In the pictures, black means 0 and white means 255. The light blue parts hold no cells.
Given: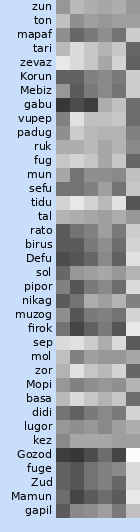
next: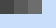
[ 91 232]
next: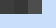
[109  69]
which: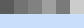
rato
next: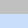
[198 109]
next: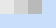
[225  85]
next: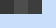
[173 192]

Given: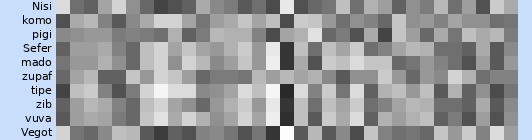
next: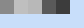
[97 81]
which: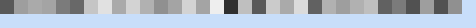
vuva
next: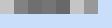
[203 130]
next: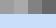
[191 211]
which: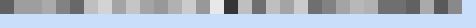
Sefer
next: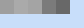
[197 225]

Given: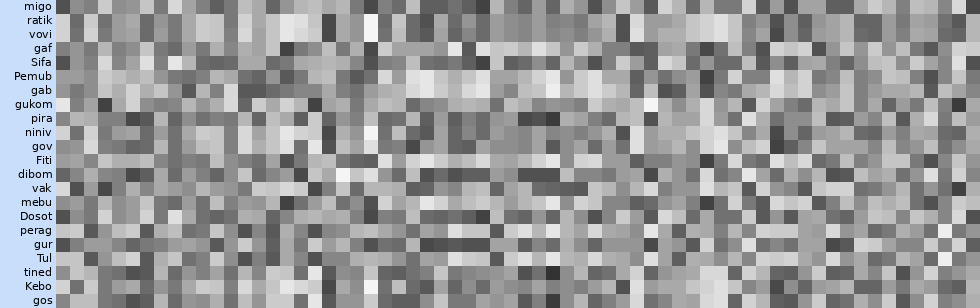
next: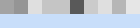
[182 163]
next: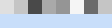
[107  81]
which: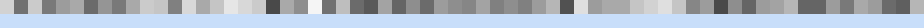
Kebo
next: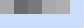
[182 175]
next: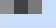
[216 121]
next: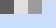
[210 230]

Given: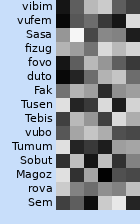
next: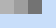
[218 185]
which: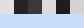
Tusen
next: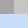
[173  80]
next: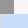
[ 72 136]

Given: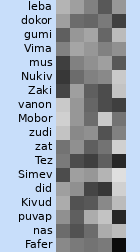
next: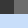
[129 137]
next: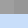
[180 223]

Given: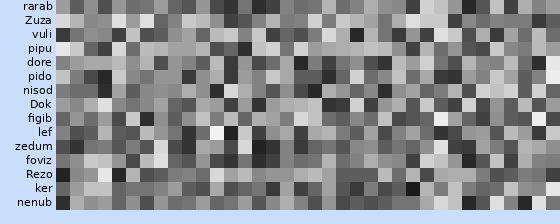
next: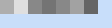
[ 85 168]
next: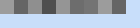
[116 156]

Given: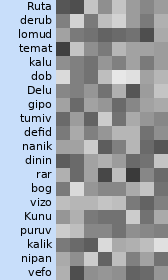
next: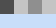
[156 135]
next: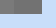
[204 114]
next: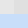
[162 182]
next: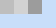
[122 176]
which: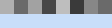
rar
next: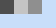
[196 156]

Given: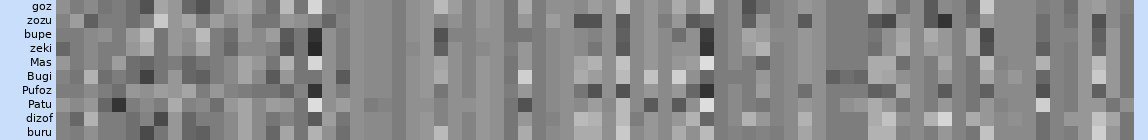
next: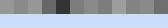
[144 125]
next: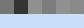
[138 125]
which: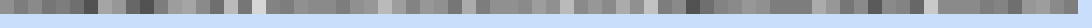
goz
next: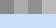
[125 131]

